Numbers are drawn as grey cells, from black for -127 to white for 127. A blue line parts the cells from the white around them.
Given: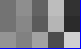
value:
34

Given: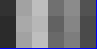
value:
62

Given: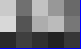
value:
-79

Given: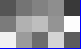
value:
-19

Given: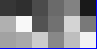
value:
76

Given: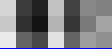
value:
-55

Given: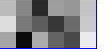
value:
43

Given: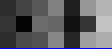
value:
-45
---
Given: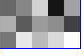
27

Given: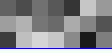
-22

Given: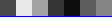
-75

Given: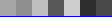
-40

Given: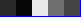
105

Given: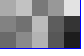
59

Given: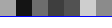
-65

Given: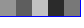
65

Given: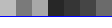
-88

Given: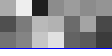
50
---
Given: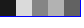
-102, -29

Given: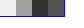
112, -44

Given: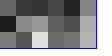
-26, 52

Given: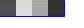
-49, -78

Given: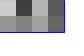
75, -25

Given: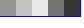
22, -72
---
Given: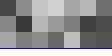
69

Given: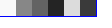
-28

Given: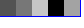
70

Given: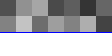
38

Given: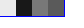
-7

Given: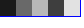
56

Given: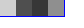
-72
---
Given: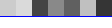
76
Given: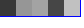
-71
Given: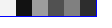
115
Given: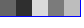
-26
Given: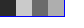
-85
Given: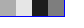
45
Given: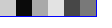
77
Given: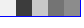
113
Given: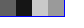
-31
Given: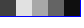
-63
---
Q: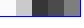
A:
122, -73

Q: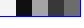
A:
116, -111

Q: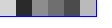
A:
85, -85

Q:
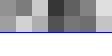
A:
95, -73

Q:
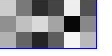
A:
116, -120

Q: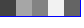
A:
114, -61

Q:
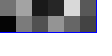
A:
89, -122

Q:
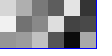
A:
113, -116
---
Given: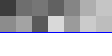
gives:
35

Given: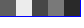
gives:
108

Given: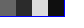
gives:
-84

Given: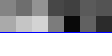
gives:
69

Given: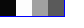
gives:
125

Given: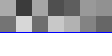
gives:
87

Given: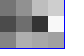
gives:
47
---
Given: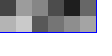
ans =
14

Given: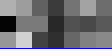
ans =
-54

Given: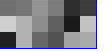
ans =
-101

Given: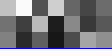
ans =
-70

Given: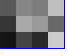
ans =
26

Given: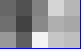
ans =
47

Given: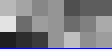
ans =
0

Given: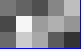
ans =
48

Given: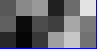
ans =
39
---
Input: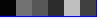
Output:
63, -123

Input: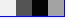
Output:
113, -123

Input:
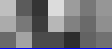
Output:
92, -82

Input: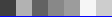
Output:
118, -64

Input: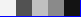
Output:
115, -108

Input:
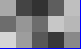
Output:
85, -77

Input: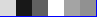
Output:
127, -103

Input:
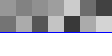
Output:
84, -70

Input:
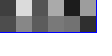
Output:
91, -99
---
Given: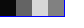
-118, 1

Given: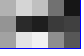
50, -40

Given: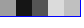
30, 64

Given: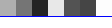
47, 125

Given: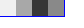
112, 9

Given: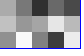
43, 108
